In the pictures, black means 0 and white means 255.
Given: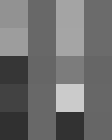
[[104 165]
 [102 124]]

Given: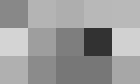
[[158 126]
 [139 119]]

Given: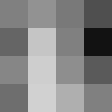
[[197 128]
 [206 142]]

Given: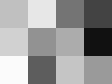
[[146 172]
 [ 93 197]]

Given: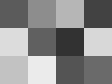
[[ 96  50]
 [235  84]]

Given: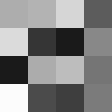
[[ 53  26]
 [172 189]]

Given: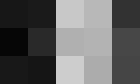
[[ 41 176]
 [ 21 205]]
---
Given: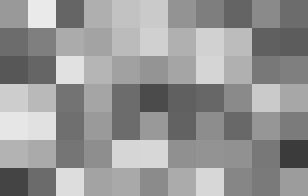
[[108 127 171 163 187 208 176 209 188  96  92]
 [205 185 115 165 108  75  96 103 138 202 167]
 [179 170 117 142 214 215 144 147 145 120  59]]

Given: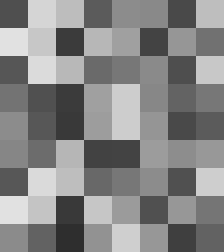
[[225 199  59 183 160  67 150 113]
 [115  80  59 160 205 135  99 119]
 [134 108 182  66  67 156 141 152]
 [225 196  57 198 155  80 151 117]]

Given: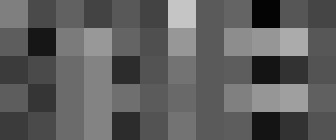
[[ 93  22 123 152 100  79 151  90 141 150 171  87]
 [ 93  53 107 131 111  91 105  90 128 150 159  96]]

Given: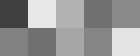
[[129 112 165 133 227]]

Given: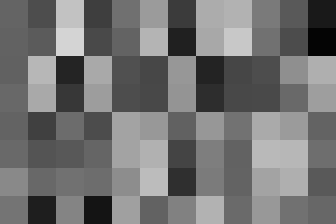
[[ 98  91 212  73  99 180  32 168 200 113  76   4]
 [104 169  55 157  77  72 148  45  72  73 105 158]
 [105  84  88 101 163 177  68 126  98 185 183 110]
 [116  30 132  20 160  98 129 178 106 152 113 103]]

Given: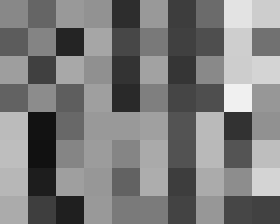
[[ 92 132  36 166  71 121  64  78 206 113]
 [ 98 140  94 159  41 127  69  78 240 151]
 [190  17 133 156 133 170  82 185  84 190]
 [171  62  31 153 122 123  67 151  70  65]]
